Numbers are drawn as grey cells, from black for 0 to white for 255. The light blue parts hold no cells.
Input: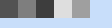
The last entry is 159
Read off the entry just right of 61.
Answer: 222

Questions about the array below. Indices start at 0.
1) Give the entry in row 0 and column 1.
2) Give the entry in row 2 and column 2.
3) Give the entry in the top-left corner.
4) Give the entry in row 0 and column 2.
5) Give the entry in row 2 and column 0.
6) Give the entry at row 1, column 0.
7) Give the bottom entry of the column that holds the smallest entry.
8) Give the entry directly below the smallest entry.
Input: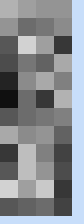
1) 159
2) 159
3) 178
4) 148
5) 87
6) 148
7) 87
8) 87

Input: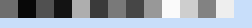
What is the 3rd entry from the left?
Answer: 80
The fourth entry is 19
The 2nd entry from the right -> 130
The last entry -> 238

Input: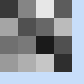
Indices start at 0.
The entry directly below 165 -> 112
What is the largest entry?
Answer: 231
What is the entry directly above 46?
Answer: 80
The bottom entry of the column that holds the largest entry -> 198
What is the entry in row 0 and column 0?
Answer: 57

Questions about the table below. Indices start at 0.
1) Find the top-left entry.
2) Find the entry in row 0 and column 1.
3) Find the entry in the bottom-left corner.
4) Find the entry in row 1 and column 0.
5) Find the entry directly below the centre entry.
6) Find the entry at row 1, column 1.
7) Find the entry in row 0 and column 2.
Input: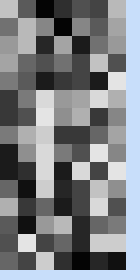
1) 194
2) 90
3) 102
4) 113
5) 122
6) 185
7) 4

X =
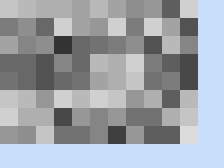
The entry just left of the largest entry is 94
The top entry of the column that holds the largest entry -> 208
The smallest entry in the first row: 94
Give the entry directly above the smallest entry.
208
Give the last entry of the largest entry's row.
220
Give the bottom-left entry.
151
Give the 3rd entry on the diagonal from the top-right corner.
82
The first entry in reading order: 197
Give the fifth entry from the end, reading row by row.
63
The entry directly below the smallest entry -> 133
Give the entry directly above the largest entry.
197
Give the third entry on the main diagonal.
142
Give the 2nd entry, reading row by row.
185
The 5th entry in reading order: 163
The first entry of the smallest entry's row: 163
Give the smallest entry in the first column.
104
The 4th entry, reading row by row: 175

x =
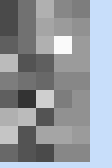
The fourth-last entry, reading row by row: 83
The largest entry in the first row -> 176
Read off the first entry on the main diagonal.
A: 74
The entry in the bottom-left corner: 104
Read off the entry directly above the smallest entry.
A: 113
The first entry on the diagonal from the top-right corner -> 125
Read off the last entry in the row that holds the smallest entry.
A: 145
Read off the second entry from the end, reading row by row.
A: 135
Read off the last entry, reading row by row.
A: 135
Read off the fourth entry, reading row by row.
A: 135
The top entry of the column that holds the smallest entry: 113
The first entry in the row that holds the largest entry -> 95
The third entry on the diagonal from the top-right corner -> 176

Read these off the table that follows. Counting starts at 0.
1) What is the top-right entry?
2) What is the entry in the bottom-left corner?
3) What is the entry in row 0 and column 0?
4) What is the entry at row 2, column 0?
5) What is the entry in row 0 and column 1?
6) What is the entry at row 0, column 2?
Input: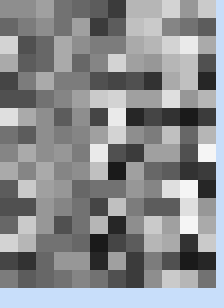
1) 202
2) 124
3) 142
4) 211
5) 142
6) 160

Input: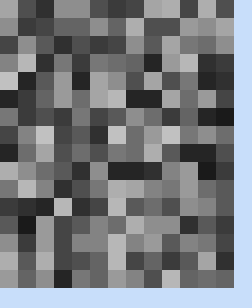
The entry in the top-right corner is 79
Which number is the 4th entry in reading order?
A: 142
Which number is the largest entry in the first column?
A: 193
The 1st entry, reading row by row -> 165
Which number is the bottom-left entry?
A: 154
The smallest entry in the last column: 26
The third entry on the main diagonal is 89
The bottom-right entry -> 100
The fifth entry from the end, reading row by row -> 79
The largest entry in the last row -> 183
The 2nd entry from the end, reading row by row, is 109
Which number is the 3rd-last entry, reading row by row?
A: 100
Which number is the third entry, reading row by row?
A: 48
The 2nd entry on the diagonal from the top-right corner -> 142
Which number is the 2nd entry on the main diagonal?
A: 59
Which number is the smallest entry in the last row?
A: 37

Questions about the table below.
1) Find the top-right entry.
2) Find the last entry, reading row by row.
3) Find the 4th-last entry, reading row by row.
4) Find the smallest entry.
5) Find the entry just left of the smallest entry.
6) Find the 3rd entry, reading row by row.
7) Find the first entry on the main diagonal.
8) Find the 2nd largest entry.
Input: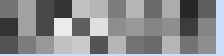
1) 94
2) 142
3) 105
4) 39
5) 172
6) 72
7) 115
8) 223

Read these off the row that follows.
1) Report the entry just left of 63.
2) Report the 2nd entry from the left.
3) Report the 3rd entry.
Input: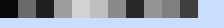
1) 127
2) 106
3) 31

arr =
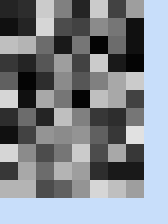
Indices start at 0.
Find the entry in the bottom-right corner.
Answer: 158
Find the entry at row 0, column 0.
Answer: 36
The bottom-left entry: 180
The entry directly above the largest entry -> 118
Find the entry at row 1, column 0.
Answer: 16
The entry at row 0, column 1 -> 45
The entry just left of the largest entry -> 55
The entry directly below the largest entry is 55
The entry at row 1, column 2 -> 214
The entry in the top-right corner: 158
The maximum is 225
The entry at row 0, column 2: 203
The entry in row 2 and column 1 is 180
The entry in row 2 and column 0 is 191
